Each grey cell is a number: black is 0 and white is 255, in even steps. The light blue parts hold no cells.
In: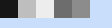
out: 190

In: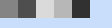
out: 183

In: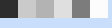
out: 223

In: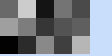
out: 182

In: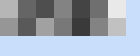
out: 193

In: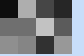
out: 174

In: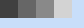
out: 137

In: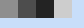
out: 142

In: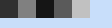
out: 128

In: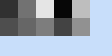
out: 190
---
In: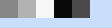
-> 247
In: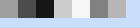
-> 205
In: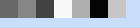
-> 249
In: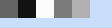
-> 251
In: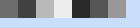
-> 237
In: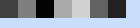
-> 170
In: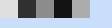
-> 141
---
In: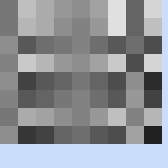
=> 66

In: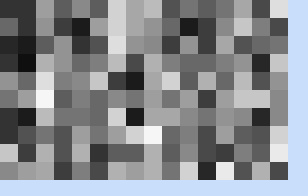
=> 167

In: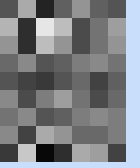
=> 8

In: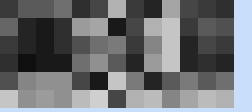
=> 155

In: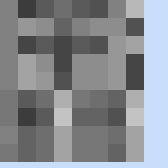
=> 110

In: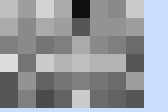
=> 75

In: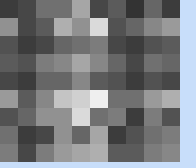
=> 124

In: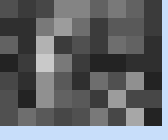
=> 89
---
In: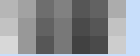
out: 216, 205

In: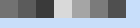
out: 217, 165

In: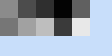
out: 232, 190

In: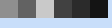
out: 201, 143

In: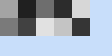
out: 225, 215

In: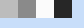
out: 251, 188

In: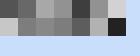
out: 210, 199
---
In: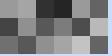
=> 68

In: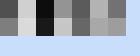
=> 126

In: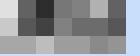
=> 201

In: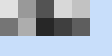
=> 117

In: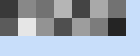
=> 91

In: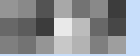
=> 104

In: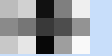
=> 138

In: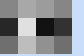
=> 39

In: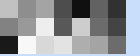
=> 130

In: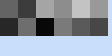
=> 39
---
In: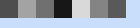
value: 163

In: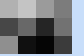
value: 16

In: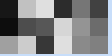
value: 204

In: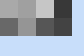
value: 149

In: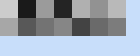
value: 88

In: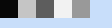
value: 197
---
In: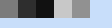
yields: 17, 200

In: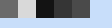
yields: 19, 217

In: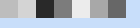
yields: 124, 236

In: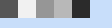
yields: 150, 241

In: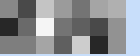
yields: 116, 245

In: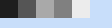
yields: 169, 236

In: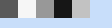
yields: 152, 246

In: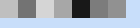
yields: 167, 213
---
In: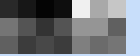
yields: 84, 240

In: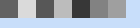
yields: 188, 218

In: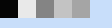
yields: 132, 233

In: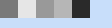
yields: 153, 230

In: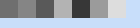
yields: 179, 221

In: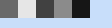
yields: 65, 230

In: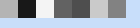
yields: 98, 244

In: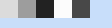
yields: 34, 252

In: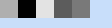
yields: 227, 227

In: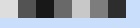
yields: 105, 221
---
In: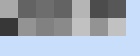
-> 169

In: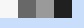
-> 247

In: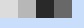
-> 220

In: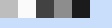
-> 189

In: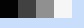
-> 3

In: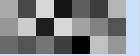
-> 172

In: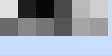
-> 225

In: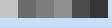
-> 197

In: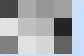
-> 69

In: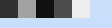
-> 48
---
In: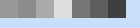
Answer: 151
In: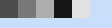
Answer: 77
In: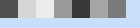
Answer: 80
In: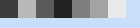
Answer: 61
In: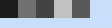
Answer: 28
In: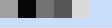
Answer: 159
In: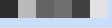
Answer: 45
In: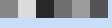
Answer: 135
